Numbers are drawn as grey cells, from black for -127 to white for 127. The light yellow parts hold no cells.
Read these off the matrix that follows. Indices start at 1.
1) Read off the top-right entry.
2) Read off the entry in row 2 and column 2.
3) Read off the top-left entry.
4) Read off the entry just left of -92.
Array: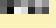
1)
21
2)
-118
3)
-36
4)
92

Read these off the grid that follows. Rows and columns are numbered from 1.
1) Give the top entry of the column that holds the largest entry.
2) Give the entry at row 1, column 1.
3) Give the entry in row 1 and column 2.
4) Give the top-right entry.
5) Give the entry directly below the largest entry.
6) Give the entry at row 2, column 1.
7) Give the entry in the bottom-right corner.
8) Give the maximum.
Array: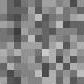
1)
33
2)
18
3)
-26
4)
18
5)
18
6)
18
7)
-10
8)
74

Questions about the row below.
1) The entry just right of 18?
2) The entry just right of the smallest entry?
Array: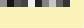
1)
-106
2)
-44

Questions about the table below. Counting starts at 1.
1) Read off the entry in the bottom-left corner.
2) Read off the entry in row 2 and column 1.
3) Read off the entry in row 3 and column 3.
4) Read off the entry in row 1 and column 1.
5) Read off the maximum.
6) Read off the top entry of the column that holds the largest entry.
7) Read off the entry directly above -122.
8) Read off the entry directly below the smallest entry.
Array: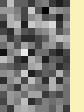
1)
-16
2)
24
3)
12
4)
-43
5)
105
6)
-31
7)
-1
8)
-43

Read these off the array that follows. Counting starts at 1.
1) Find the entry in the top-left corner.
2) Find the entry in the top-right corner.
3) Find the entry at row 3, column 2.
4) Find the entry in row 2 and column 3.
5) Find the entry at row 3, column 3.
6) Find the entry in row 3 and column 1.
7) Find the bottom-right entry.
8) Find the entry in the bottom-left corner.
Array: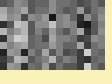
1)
-39
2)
-39
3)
13
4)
13
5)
25
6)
53
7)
-39
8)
-79

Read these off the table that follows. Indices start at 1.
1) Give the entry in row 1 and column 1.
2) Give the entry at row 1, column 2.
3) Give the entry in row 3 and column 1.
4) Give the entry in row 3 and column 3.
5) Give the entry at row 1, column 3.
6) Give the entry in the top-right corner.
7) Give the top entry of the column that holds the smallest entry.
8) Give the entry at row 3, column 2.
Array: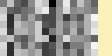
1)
-3
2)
65
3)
89
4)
36
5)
-28
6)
-28
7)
-124
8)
-80
